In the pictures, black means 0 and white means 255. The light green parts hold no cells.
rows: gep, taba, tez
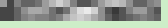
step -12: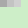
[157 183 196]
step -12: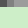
[ 72 117 144 144]
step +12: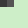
[69 96]
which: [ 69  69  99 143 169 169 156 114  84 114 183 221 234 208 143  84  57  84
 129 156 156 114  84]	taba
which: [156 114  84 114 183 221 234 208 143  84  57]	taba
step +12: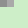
[155 181]
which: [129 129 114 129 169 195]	tez

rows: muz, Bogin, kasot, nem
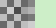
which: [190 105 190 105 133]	muz
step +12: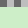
[117 202 117 202]
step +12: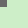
[117]
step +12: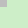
[202]
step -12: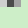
[194  63 151]

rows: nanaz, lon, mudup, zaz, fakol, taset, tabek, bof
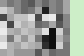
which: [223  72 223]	mudup
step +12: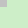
[206]
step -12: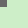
[92]
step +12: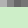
[190 146 116 130]
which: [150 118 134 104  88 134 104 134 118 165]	nanaz

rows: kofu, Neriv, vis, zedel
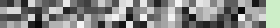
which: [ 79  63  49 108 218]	Neriv
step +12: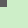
[105]
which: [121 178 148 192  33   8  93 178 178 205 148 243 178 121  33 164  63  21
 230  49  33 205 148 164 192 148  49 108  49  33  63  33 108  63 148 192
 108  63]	zedel
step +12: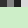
[ 61 145  45 230]

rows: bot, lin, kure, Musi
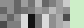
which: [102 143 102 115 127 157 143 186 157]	lin
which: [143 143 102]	bot
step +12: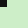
[30]
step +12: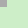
[183]

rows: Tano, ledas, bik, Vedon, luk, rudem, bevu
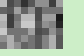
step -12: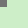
[103]
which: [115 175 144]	bevu
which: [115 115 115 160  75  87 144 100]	luk
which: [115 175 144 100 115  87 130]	bevu
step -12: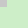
[188]

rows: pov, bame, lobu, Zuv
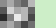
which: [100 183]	pov
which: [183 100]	bame
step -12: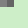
[116  88]

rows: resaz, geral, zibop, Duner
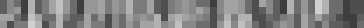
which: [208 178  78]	Duner
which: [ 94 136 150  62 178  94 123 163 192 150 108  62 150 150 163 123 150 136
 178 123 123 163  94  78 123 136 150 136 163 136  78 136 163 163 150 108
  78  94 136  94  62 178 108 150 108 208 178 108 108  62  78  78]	geral
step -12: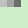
[180 151  96]
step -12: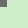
[96]
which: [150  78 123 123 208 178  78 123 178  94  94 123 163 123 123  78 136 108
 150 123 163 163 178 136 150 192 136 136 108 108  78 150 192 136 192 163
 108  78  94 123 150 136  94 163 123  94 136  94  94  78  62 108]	Duner

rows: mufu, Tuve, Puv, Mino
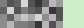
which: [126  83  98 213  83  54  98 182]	mufu
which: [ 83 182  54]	Tuve
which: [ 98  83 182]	Tuve
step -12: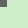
[86]
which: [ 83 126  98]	Tuve
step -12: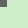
[86]

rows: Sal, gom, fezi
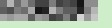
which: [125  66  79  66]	Sal
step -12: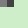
[113  54]

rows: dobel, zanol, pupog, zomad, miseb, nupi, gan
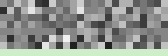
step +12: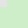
[240]
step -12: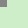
[121]
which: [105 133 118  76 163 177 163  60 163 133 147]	pupog
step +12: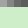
[175 145 117 104]

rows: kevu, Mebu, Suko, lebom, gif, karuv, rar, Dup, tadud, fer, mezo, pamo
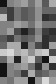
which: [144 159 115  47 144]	fer
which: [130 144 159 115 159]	kevu
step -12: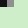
[  7 132]
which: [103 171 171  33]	rar
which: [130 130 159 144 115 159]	lebom

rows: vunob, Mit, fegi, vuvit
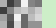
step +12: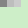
[144 201 215]
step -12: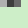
[164  50  93]
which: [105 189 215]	fegi
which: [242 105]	fegi

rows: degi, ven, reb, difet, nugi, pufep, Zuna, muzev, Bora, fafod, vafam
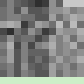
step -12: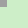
[148]
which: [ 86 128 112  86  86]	vafam
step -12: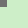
[100]

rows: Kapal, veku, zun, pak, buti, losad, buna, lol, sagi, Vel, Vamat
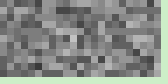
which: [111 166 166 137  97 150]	veku
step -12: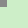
[125]
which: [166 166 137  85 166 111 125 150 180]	Vel
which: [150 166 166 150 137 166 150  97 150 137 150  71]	Kapal
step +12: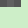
[ 97 109  97]

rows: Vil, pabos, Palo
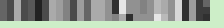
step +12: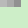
[197 182 157]
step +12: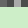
[113  87 182  87]
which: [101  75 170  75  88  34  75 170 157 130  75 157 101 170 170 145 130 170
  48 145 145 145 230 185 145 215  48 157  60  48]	Palo
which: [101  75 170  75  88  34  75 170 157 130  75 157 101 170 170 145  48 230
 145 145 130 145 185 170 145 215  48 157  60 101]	Vil
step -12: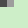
[ 63 145]

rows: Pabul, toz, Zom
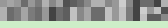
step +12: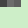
[ 79 120 106]
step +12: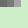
[120 135 177]
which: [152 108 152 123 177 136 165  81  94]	Pabul
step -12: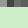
[140  55  96  82]
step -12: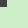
[55]

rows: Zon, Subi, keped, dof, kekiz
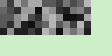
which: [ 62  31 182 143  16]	kekiz
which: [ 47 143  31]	dof
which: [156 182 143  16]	keped
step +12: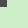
[88]
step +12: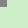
[143]

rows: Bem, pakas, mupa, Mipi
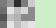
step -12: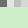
[ 98 216 179 203]
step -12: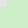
[216]
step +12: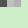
[ 95 203 190]

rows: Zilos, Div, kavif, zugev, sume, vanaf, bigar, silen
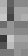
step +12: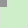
[161]
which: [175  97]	Zilos
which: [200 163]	vanaf
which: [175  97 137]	Zilos
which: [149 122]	zugev
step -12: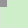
[137]

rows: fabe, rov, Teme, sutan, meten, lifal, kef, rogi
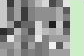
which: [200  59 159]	fabe
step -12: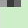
[147  47  91]
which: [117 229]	fabe

